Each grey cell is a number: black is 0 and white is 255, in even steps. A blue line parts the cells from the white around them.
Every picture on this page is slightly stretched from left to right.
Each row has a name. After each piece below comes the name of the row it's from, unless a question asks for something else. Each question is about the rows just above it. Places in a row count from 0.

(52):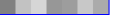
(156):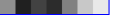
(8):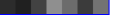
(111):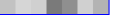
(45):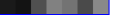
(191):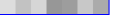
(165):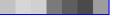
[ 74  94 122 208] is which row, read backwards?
(165)
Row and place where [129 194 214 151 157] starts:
(52), 0
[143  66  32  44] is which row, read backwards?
(8)

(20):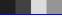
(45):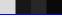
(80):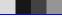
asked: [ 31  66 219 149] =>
(20)
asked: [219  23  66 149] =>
(80)
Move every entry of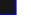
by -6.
[17]
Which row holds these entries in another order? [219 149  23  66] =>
(80)
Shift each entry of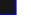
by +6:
[29]
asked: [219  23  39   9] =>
(45)

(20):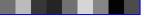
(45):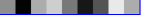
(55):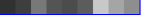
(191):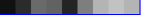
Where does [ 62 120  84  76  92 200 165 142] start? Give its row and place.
(55), 1
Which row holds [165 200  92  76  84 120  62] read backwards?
(55)

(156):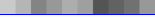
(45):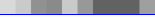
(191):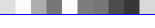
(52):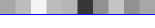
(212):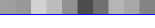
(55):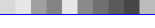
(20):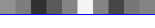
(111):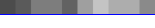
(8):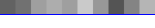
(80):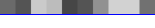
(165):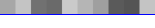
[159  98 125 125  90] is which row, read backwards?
(111)
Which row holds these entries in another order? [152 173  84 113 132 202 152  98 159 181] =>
(156)

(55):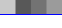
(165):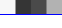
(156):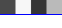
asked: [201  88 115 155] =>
(55)
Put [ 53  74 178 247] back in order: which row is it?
(165)
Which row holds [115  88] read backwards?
(55)
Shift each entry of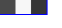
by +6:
[ 80 253  59]
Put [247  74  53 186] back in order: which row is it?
(156)

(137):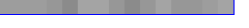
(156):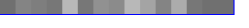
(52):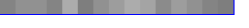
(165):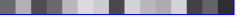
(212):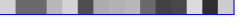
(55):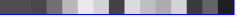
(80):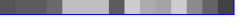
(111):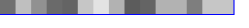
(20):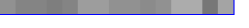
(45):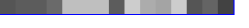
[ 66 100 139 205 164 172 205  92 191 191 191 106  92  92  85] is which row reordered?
(80)
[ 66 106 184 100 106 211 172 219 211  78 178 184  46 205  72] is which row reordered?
(165)
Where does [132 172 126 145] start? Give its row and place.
(52), 3
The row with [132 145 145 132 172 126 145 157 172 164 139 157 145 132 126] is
(52)
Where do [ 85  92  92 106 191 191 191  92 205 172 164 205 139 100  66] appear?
(80)
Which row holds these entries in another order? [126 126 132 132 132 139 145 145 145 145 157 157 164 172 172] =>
(52)

